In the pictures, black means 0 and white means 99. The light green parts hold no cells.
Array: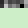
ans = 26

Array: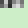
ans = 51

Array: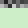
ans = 41

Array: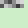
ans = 55

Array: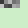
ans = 72

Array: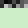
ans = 12
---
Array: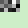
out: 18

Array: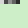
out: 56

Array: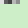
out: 26

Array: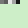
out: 90

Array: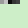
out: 5

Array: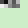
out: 61

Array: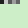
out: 34

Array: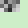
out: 60

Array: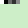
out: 41
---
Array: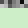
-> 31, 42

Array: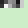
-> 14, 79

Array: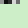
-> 58, 42

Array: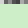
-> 82, 49

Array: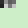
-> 18, 75

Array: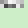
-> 58, 58

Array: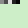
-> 54, 2

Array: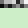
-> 43, 49

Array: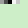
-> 61, 77
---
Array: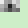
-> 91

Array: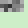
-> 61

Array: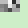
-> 73

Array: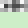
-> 80

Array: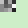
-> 75

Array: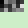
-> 1
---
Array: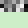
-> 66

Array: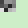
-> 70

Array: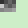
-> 56

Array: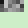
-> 64

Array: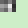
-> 74

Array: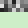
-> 34

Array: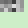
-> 52

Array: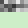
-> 31

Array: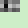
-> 51
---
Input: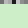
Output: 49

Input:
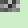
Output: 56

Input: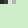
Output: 70

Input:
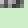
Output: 41

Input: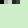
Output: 26

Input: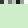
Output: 97
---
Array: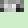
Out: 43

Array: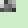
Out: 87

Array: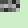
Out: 30

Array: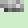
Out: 68

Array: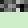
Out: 11

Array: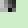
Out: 76

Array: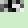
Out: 77

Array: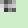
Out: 63
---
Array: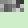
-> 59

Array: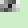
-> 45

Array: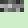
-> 18

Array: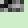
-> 44

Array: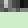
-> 39

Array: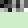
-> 78

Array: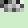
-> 87

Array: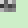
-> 70

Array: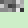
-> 54

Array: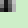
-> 19
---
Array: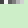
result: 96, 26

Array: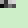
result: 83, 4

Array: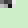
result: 92, 8

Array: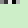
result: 91, 2

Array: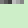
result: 74, 24

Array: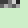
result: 80, 13

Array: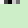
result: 95, 1
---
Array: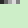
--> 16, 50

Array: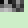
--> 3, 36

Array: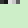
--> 20, 37

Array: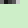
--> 45, 78

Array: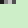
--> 11, 31

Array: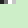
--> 13, 77

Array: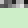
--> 75, 48
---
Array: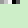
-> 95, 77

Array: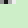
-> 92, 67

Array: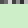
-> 83, 72

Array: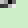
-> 92, 76

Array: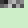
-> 76, 70

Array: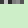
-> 76, 54
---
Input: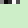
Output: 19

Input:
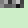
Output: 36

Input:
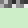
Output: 37

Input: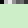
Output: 91

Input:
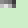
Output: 71

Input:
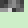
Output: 82

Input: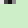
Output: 7
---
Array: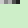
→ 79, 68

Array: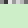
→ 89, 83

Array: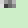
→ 87, 82

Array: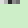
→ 86, 70

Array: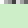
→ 97, 85

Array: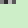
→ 73, 51
